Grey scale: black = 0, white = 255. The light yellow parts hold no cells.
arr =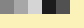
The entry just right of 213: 28
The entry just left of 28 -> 213

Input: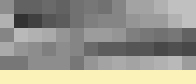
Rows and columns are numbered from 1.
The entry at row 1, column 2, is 98
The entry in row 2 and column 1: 177
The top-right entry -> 192
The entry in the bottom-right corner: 156
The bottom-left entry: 119
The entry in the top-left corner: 141
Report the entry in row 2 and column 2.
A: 50
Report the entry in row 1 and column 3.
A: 98
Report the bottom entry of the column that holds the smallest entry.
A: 119
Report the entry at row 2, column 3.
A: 64
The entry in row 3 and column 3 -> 177
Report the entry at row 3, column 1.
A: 133
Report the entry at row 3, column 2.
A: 185

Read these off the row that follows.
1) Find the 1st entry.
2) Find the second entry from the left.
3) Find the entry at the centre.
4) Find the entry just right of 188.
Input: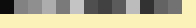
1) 12
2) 130
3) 79
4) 50

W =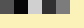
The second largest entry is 124
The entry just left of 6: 82
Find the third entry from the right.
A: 208

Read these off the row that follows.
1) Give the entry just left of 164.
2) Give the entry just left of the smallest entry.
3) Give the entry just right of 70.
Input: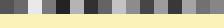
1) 56
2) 121
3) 156

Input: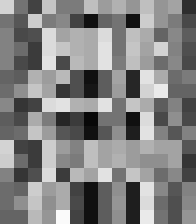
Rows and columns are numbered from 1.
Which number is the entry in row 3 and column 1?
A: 130
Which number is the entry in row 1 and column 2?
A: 115
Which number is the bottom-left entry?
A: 100
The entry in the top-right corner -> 46
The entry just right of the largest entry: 66
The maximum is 250
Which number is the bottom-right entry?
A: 149
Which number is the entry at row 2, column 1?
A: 115
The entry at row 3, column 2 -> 73
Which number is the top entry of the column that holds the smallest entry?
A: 191
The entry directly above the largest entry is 171
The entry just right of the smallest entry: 115
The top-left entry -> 211
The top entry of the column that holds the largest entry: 123
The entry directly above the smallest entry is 171
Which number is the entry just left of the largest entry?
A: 149
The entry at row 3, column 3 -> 79
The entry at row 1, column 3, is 66
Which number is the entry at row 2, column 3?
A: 205
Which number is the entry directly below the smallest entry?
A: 16
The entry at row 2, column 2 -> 86
